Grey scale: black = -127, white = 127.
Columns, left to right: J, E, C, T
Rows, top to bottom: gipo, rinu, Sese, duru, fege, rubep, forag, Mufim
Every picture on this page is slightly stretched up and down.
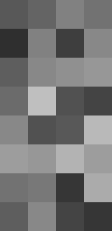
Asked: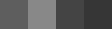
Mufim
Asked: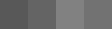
gipo
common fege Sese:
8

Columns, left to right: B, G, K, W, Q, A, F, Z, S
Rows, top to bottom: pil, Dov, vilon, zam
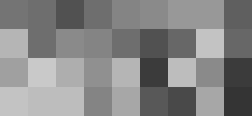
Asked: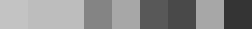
zam
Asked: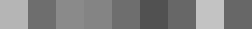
Dov
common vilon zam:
61
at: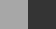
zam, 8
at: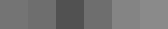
pil, 1

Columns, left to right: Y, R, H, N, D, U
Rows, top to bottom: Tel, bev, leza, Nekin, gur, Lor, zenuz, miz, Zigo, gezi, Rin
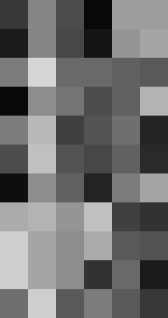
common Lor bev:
-56
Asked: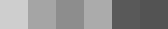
Zigo
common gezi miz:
-77
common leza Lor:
-30

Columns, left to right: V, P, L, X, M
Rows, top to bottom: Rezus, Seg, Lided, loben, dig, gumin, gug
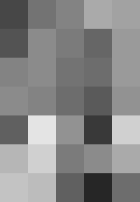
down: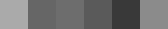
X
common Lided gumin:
11
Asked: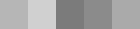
gumin
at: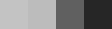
gug, 1
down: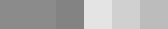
P
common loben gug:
-18
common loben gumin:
11

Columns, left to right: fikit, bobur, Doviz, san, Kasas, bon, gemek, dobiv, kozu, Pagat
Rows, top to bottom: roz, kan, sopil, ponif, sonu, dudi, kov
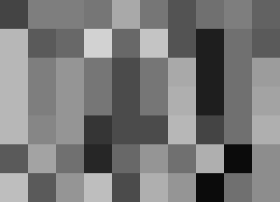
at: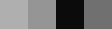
kov, 6
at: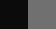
kov, 8
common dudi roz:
-15
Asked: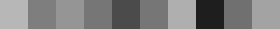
ponif
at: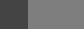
roz, 1
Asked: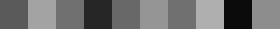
dudi

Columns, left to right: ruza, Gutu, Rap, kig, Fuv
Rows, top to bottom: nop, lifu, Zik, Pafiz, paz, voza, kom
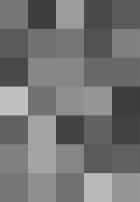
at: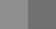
kom, 2
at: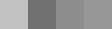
Pafiz, 1
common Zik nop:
-53

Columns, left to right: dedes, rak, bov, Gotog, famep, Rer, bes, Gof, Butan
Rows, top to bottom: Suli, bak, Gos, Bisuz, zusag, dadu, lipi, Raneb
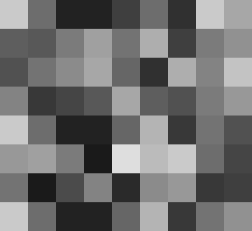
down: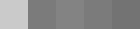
Gof
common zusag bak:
-12
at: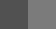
Bisuz, 7
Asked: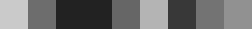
Raneb

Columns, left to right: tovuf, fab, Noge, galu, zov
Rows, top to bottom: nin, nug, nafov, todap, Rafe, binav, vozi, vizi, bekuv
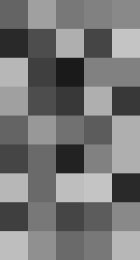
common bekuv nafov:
55
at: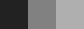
binav, 3
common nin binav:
1
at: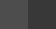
todap, 2

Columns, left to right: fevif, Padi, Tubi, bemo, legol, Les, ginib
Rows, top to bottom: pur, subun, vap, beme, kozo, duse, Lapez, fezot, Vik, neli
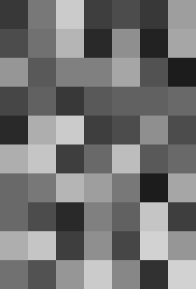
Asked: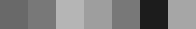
Lapez
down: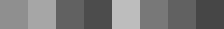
legol
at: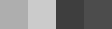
kozo, 2
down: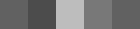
legol
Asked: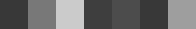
pur

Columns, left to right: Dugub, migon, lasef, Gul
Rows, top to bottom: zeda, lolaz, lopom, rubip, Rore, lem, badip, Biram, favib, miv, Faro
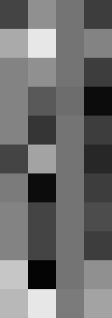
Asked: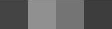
zeda
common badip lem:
-11
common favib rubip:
3
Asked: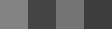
favib
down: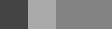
Dugub

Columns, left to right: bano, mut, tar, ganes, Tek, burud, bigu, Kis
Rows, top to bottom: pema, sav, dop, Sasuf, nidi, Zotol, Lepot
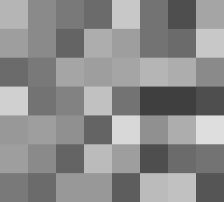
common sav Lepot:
-20
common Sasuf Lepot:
65
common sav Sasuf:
-12

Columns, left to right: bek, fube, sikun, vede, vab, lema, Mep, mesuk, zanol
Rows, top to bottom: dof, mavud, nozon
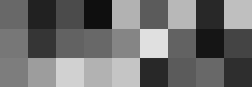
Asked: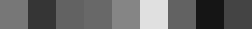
mavud
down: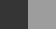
fube
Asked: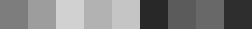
nozon
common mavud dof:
-23
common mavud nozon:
-23
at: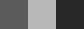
dof, 6

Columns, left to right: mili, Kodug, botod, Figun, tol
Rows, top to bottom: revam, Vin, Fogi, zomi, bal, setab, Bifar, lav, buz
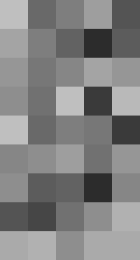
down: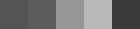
tol
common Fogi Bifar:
6
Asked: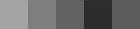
Vin
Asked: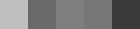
bal
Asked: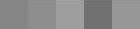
setab
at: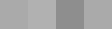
buz, 1

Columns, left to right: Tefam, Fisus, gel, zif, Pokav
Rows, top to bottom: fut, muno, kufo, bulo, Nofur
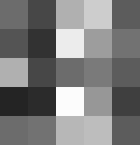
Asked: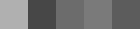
kufo
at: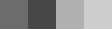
fut, 1
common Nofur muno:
-13
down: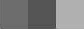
Tefam
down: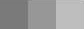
zif

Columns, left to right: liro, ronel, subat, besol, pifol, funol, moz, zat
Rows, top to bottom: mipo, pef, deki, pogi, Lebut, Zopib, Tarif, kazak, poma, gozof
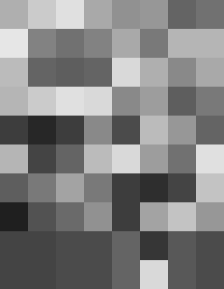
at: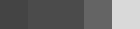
gozof, 2
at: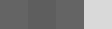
deki, 2
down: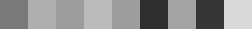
funol
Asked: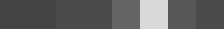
gozof
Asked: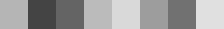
Zopib
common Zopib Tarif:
-59

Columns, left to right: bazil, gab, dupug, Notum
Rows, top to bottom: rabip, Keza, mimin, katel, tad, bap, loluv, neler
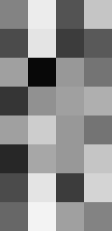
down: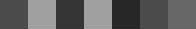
bazil
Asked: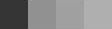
katel
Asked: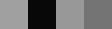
mimin
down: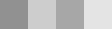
gab
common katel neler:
32
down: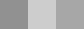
gab

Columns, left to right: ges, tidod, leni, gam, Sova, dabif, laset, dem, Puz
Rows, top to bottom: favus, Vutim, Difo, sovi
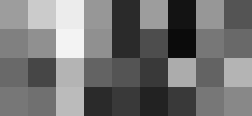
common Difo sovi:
-70
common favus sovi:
-85
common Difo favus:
-43

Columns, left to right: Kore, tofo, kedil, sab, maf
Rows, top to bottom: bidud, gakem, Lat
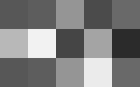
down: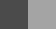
sab
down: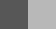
Kore
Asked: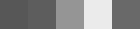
Lat
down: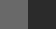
maf

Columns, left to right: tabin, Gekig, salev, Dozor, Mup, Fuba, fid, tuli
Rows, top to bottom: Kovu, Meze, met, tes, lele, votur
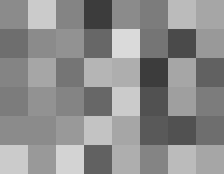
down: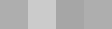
Mup
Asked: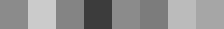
Kovu
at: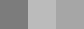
Kovu, 6
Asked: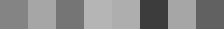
met
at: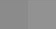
Meze, 2

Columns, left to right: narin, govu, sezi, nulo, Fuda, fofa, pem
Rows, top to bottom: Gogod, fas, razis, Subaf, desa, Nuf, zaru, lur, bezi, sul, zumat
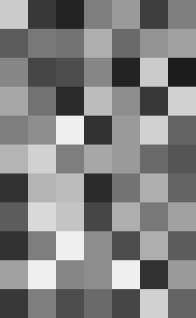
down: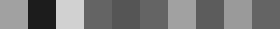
pem
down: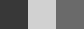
fofa
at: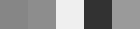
sul, 3
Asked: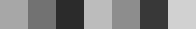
Subaf
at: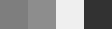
desa, 1
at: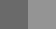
fas, 5

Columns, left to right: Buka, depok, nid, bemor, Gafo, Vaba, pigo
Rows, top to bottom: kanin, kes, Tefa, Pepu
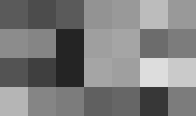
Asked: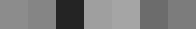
kes
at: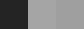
Tefa, 3

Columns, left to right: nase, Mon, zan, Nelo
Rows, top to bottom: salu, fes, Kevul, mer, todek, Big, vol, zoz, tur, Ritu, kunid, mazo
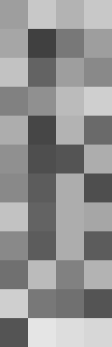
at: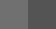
kunid, 3
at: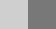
kunid, 1
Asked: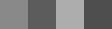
vol
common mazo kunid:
-43

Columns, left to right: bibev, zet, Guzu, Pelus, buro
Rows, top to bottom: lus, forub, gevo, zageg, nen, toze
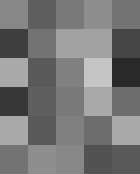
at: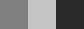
gevo, 3
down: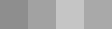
Pelus
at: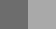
nen, 4
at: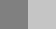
gevo, 3
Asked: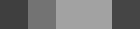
forub
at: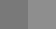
lus, 3

